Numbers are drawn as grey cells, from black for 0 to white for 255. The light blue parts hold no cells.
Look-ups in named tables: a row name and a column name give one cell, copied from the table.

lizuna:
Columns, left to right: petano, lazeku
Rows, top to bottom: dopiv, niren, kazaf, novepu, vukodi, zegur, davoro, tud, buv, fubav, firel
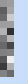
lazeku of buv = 238
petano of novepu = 158
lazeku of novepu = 158
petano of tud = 128
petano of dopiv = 151
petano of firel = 130
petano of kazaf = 107
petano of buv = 87
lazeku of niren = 165
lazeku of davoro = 70
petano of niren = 95
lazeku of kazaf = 203
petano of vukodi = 179
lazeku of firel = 106
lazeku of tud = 132
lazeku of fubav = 174
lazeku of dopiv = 157
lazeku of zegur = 183
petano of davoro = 105
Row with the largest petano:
vukodi

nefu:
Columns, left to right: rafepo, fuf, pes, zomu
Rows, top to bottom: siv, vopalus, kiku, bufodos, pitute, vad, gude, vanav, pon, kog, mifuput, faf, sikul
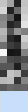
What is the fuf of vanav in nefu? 21
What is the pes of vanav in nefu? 25
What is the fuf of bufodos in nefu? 36
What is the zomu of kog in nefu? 106
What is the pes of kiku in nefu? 20
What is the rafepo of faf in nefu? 184
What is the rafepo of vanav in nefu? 244
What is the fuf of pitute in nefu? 84
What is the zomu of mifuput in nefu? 61
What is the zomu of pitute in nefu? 128
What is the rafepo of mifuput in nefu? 55

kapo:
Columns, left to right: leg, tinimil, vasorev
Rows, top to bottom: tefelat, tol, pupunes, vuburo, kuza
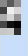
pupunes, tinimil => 212
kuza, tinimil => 202
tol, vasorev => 214
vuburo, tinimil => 17
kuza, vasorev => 48
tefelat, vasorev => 143
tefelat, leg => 136
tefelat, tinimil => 90
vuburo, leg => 71
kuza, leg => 198
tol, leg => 64
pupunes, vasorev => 147
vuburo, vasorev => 4
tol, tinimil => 239
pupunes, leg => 172

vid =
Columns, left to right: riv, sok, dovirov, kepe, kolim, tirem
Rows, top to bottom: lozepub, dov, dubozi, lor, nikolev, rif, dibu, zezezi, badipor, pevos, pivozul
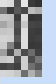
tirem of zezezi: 64
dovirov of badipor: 79
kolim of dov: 188
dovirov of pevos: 64
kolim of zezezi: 108
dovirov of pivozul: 198
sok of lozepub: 218
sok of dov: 59
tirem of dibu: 58
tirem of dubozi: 56
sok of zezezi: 75
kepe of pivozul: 110
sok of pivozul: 210
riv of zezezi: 158
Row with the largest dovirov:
pivozul

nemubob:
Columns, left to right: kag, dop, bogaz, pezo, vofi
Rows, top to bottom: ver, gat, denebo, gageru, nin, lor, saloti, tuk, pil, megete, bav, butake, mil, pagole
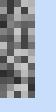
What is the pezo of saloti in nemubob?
68
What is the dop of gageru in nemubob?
131
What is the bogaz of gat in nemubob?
183
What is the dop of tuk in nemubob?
86
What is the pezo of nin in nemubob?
87
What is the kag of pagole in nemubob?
111
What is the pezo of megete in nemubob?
199
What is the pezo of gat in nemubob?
66
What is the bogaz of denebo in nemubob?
175
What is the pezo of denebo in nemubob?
146
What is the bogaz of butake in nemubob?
47
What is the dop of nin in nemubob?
106
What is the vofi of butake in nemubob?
66
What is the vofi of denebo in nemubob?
141

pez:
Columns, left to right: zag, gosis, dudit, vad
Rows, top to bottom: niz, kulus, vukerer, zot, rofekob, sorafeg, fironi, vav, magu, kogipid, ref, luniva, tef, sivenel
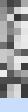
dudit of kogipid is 225
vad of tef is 59
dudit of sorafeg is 213
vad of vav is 91
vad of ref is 165
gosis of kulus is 104
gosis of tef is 181
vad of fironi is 231
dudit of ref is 144

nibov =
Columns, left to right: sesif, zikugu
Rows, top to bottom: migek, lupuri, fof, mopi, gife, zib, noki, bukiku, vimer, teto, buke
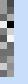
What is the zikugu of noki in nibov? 105
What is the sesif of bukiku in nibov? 110
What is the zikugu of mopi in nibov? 3
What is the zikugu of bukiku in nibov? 112
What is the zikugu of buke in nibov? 155
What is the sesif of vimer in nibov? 120
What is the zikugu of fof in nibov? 173
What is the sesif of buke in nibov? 109
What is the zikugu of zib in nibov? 245
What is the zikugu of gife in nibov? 208
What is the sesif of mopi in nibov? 237
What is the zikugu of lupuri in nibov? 96
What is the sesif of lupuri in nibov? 155
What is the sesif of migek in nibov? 155
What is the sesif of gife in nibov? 128
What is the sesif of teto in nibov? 205

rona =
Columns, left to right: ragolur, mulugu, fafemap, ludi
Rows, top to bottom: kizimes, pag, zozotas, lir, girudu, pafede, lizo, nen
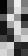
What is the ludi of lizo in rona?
34
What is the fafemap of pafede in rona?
178
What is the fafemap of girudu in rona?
224
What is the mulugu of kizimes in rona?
112
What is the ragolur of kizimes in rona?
5
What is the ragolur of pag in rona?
5
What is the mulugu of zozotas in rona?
228
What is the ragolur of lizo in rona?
199
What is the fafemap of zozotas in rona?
148
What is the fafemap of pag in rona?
224
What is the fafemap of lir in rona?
224
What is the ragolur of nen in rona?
214
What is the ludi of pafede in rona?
214
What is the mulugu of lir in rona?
164
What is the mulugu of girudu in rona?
61
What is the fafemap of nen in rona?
26
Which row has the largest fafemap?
kizimes

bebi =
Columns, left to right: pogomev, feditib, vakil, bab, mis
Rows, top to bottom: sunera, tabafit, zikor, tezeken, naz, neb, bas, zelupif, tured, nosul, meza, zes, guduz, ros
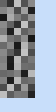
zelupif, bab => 194
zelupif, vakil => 53
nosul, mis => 107
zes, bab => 104
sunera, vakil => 193
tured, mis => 119
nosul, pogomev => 136
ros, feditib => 93
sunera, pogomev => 100
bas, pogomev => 107
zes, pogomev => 130
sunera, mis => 137
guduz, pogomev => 76
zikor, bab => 96
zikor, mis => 146
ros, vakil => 122
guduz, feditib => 187
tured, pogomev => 128
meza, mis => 183

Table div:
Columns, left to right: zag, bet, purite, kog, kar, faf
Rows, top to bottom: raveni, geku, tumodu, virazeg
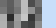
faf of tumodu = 113
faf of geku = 93
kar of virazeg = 65
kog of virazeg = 75
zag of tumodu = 174
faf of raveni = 113
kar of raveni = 77
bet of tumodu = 44
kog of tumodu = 199
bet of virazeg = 93
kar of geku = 145
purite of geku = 116
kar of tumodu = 55
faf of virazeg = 139
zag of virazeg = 177
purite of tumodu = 158
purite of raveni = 126
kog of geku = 189

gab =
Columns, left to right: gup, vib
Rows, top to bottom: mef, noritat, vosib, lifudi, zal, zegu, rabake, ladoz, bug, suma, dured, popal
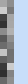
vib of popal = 142
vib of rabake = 127
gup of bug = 98
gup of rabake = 108
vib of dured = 131
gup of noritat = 204
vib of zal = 177
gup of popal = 104
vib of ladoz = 112
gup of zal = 140
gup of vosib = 66
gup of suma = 58
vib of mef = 141
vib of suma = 204

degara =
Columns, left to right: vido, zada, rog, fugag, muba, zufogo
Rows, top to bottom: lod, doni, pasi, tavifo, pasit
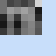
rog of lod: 81
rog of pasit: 59
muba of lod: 87
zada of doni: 156
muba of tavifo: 132
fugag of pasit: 118
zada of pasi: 124

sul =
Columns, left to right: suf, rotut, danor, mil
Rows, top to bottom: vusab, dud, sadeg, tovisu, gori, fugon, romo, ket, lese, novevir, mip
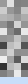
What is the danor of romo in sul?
205
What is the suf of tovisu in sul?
145
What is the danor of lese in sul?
91
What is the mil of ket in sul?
144
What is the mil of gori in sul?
233
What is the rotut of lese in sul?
162
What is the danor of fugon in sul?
194
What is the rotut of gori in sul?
135
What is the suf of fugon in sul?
149
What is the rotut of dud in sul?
151
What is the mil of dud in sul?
197
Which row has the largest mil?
gori

